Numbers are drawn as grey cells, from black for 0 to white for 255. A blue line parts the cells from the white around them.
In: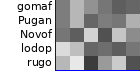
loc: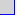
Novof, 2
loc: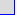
lodop, 0
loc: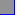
gomaf, 2
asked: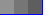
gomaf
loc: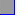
rugo, 3
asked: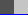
Novof
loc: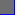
lodop, 3

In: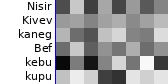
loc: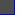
Nisir, 0
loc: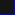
kebu, 2
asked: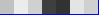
kupu
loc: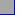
Nisir, 3
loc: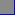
Kivev, 5
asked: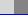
kaneg

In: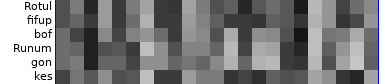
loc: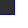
kes, 14
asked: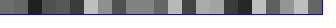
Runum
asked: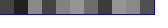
bof
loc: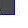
fifup, 21
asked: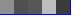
kes
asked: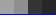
kes

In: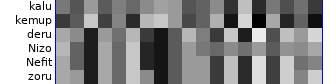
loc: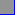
Nizo, 16
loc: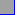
kalu, 7
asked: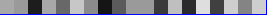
zoru
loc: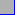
kemup, 11
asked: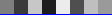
deru
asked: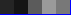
Nizo

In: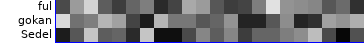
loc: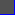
Sedel, 21
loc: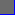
ful, 20

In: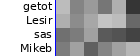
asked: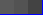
sas
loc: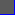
sas, 3
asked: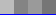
getot
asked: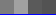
sas

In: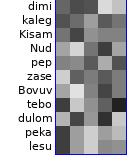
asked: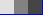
Bovuv
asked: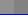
Kisam
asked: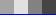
Bovuv
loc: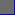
kaleg, 1
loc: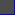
dimi, 1
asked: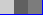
zase
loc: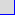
dimi, 3

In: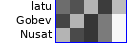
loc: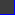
latu, 3
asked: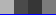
Nusat
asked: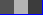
latu
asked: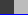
latu
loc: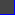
Gobev, 0
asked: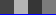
Gobev

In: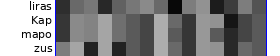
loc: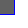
liras, 4
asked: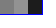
liras
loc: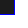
liras, 11
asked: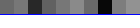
liras

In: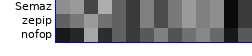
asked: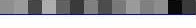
Semaz
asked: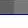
zepip

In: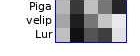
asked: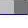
Piga
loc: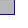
Piga, 0
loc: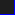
velip, 1
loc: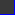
Piga, 1
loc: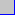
velip, 3

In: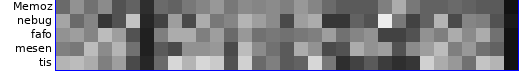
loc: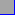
nebug, 0
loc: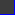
tis, 23
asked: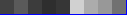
tis
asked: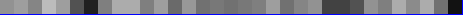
fafo

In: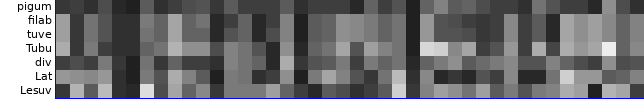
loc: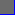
div, 30
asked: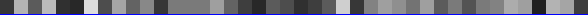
Lesuv
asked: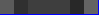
pigum
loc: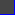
Tubu, 35

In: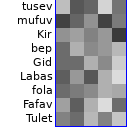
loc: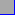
fola, 4
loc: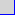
tusev, 3
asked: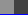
mufuv
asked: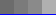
fola
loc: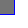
tusev, 4

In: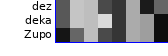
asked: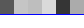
deka
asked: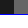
dez

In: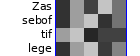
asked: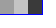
lege
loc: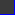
lege, 3
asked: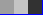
sebof
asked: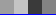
lege
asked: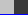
lege
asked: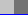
Zas

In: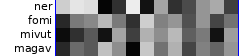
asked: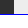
ner
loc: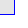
ner, 1
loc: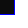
mivut, 0
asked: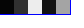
ner

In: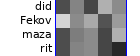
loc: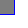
maza, 1
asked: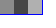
maza

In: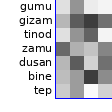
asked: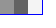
tinod
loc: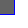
tinod, 2

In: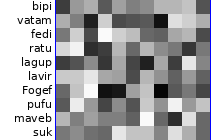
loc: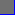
suk, 2
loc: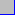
fedi, 5
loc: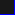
Fogef, 4
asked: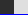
maveb

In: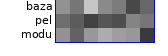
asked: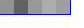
modu
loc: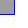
modu, 4

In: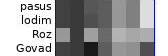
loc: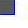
pasus, 2
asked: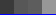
pasus
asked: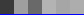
Roz

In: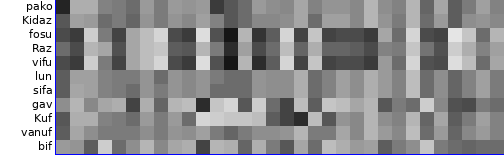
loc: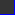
fosu, 14
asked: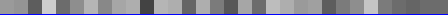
bif
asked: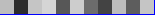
gav
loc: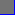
Raz, 26

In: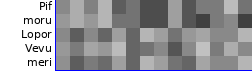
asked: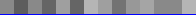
Lopor
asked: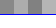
Pif
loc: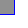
meri, 0
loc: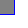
Pif, 2
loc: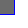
meri, 3

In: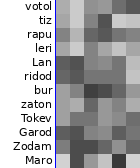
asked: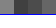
bur
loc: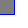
Zodam, 0
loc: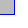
Lan, 5

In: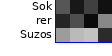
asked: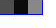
rer
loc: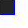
rer, 0
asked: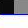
rer
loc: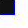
Sok, 3
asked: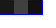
Sok
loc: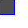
rer, 1
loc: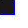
Sok, 1

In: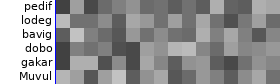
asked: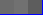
pedif
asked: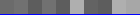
pedif
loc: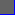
pedif, 12
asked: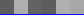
pedif
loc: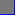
lodeg, 13

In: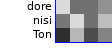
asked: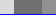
dore
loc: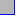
Ton, 1
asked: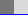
nisi
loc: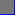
nisi, 0

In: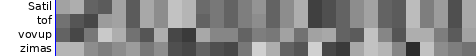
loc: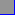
Satil, 14
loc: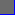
Satil, 10
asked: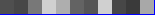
zimas
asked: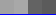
vovup
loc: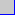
vovup, 3
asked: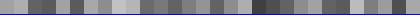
Satil

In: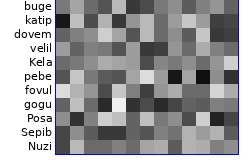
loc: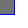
Sepib, 8
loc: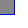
Kela, 7

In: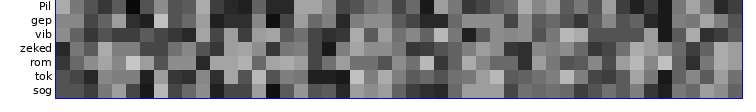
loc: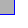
rom, 13
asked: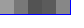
rom
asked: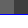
sog
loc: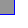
sog, 17
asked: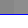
vib
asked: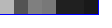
tok
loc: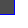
rom, 39

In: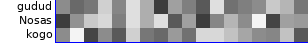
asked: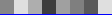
gudud
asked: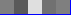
gudud
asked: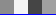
Nosas
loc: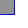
Nosas, 1
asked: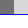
kogo
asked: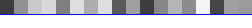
Nosas
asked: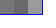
kogo

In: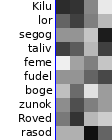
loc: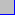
boge, 0
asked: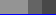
fudel
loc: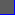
taliv, 1
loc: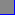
Kilu, 2
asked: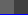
lor
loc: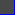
fudel, 3

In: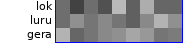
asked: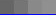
gera
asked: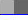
lok
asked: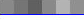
luru
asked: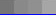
gera

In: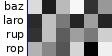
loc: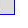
baz, 0
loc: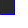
laro, 0
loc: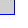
rup, 5
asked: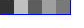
rup

